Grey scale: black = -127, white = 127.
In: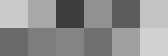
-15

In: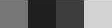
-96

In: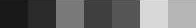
-42

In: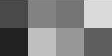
63

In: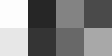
-75

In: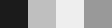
63

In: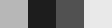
-98
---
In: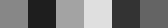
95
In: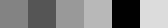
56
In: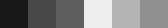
110
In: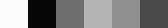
52
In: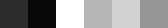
54
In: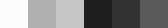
-97
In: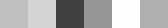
22
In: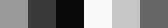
122
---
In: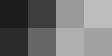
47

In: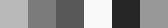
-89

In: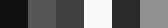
-85

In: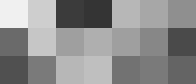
-5

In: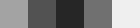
-15

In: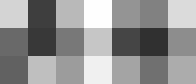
-15

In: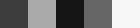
-25

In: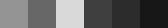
-83
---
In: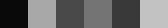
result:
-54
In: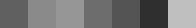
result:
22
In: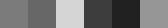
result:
85
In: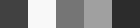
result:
-10
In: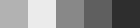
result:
8
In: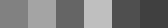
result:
-26
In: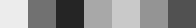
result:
-90
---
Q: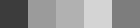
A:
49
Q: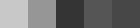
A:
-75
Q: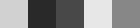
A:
-55
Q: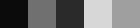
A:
-85
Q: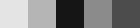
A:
-106
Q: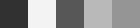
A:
-40
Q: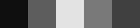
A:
99
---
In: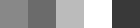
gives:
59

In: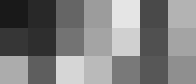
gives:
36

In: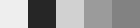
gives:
81

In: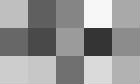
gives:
27

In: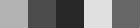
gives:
-87

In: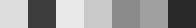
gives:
73

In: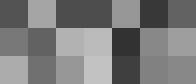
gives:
58
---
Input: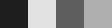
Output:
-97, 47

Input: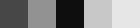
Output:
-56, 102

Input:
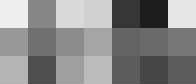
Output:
110, -35

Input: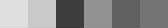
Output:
94, -11

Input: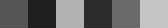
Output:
-42, 69

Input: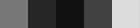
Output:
-8, 92

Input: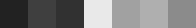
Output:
-93, 11
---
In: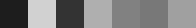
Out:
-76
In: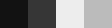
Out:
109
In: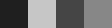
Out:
-58
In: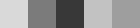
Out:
-71
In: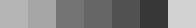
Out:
-11
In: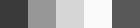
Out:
86
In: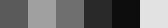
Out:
-16
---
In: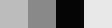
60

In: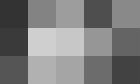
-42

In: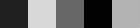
-95

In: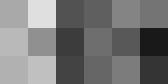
49

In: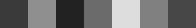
-69

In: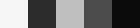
117

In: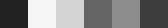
-93
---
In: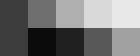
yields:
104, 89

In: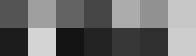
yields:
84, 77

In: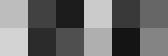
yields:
83, 75

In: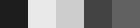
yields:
105, 77

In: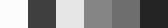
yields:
124, 102

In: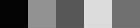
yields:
92, 18
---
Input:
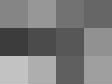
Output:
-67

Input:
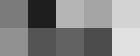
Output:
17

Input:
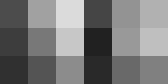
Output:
-66

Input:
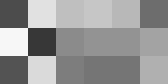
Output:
119

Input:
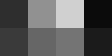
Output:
-69

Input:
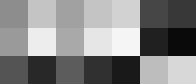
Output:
26

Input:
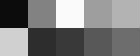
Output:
80
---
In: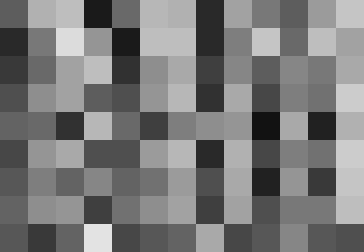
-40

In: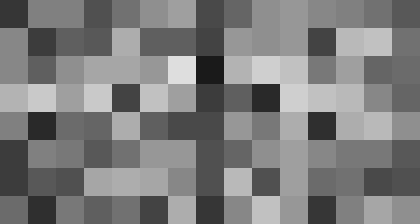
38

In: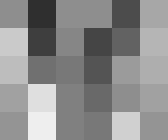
80

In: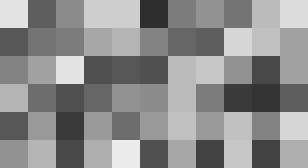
-61

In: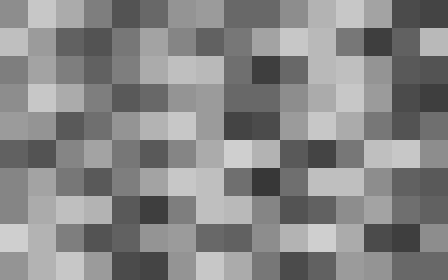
-23

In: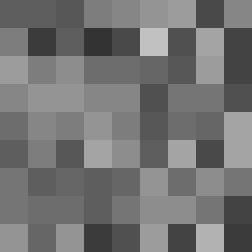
50

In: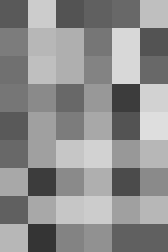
-31
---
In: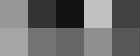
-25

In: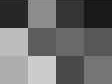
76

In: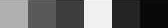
112

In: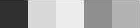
108

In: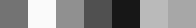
-104

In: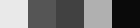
-62

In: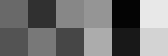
44
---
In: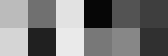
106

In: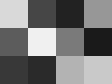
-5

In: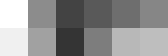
-75

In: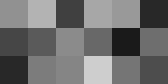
11

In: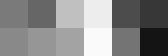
35

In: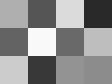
-22
